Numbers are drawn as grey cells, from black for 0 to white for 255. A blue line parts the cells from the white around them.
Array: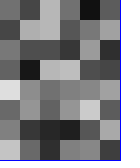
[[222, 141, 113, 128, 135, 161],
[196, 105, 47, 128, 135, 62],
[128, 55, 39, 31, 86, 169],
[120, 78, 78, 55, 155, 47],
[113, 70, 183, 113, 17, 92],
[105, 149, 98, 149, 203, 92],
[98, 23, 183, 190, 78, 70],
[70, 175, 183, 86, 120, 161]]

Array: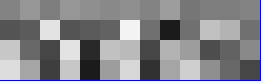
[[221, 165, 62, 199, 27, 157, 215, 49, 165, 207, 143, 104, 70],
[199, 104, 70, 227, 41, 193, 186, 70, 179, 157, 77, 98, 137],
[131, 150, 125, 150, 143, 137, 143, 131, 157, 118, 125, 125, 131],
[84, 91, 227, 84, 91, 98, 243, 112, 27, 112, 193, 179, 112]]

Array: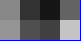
[[149, 79, 64, 196],
[135, 50, 21, 99]]

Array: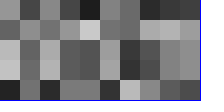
[[194, 106, 179, 91, 83, 164, 51, 76, 130, 142],
[186, 99, 171, 91, 83, 157, 57, 83, 130, 142],
[150, 70, 136, 70, 29, 130, 106, 43, 57, 63],
[99, 142, 114, 150, 201, 114, 106, 171, 179, 157],
[35, 114, 43, 122, 122, 51, 186, 136, 91, 76]]

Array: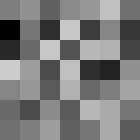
[[205, 158, 76, 192, 46, 33, 145],
[132, 152, 89, 177, 105, 126, 164],
[126, 145, 97, 139, 152, 192, 111],
[111, 126, 158, 97, 118, 170, 89],
[105, 76, 139, 89, 184, 170, 118],
[40, 105, 199, 83, 184, 177, 68],
[1, 118, 46, 199, 60, 132, 54]]

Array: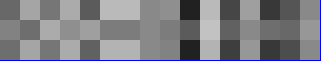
[[130, 110, 171, 143, 159, 124, 124, 137, 124, 91, 194, 97, 137, 110, 104, 151],
[110, 165, 118, 171, 97, 179, 179, 137, 130, 33, 179, 62, 151, 56, 77, 137],
[104, 165, 118, 171, 91, 186, 186, 137, 143, 33, 186, 70, 159, 56, 85, 137]]

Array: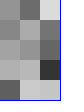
[[177, 184, 52],
[163, 148, 102],
[148, 108, 219],
[135, 171, 116],
[95, 203, 197]]

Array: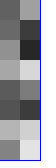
[[181, 208],
[167, 215],
[145, 39],
[131, 227],
[105, 60],
[97, 160],
[91, 124],
[83, 60]]
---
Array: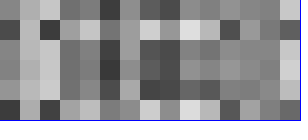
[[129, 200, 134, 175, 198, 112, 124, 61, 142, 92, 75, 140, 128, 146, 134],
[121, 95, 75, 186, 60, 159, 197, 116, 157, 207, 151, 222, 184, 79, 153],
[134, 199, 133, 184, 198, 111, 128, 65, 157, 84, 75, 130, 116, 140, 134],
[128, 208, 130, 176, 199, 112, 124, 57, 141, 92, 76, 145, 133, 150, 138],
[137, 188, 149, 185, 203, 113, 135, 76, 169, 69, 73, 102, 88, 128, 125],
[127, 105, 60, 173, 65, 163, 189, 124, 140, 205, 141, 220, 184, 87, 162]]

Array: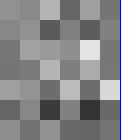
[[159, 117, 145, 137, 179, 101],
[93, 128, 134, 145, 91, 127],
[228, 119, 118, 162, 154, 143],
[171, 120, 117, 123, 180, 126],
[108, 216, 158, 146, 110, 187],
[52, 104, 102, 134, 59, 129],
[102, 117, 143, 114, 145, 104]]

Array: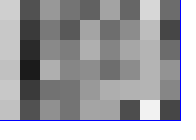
[[215, 108, 207, 81, 152, 116, 97, 163, 102],
[189, 70, 200, 58, 121, 89, 164, 110, 140],
[180, 108, 200, 42, 137, 125, 175, 132, 166],
[180, 147, 193, 27, 175, 134, 141, 110, 140],
[180, 134, 200, 58, 114, 116, 153, 174, 178],
[242, 70, 193, 81, 144, 116, 164, 163, 77]]

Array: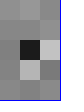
[[151, 137, 144],
[135, 144, 135],
[27, 194, 128],
[181, 122, 131],
[130, 138, 136]]

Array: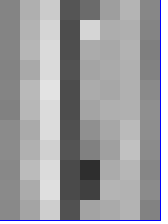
[[180, 135, 132, 175, 203, 85, 107, 158],
[175, 132, 132, 179, 213, 77, 213, 173],
[178, 127, 132, 182, 218, 78, 171, 168],
[176, 130, 131, 169, 218, 82, 164, 170],
[176, 138, 132, 185, 227, 76, 171, 167],
[176, 143, 129, 183, 219, 77, 164, 175],
[186, 142, 139, 170, 220, 80, 144, 167],
[193, 139, 139, 176, 208, 84, 129, 160],
[182, 134, 136, 187, 219, 74, 46, 171],
[178, 139, 138, 171, 223, 74, 64, 180],
[179, 130, 137, 164, 206, 81, 163, 170]]

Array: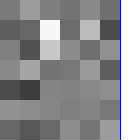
[[137, 111, 122, 155, 126, 116],
[188, 75, 95, 102, 248, 108],
[110, 144, 127, 82, 200, 139],
[153, 93, 137, 165, 116, 120],
[136, 142, 75, 61, 133, 131],
[132, 119, 146, 141, 134, 127],
[117, 156, 103, 87, 105, 140]]

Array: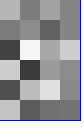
[[163, 132, 182, 124],
[98, 133, 123, 141],
[168, 205, 66, 246],
[154, 140, 205, 58],
[224, 137, 79, 188],
[113, 116, 195, 91]]
